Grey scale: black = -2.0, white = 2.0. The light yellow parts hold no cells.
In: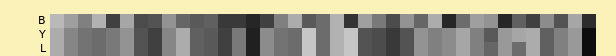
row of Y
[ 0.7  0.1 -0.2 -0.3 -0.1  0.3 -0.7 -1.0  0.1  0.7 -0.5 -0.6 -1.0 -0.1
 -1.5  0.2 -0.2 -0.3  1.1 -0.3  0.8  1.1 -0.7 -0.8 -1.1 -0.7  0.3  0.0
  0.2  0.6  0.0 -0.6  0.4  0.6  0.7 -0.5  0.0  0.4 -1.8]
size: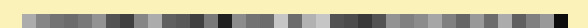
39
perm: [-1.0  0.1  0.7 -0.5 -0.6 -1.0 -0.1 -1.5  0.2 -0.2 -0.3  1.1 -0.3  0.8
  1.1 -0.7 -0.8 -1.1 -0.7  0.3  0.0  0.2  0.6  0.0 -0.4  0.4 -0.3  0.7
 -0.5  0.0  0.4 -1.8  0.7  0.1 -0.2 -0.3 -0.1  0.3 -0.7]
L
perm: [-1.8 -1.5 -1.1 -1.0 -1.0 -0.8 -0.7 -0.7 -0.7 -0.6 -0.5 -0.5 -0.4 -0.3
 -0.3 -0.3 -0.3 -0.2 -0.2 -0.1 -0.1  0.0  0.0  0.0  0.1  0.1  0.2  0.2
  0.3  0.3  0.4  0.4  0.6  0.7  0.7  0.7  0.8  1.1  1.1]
L

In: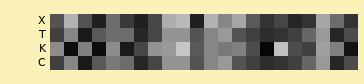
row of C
[-1.0  0.1 -1.6 -0.6 -0.1 -0.3 -1.4 -0.9  0.3  0.3 -0.7  0.1  0.4 -0.7
 -1.0 -1.3 -1.2 -1.0 -0.4  0.4 -1.4 -0.8]
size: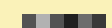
6
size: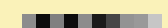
10

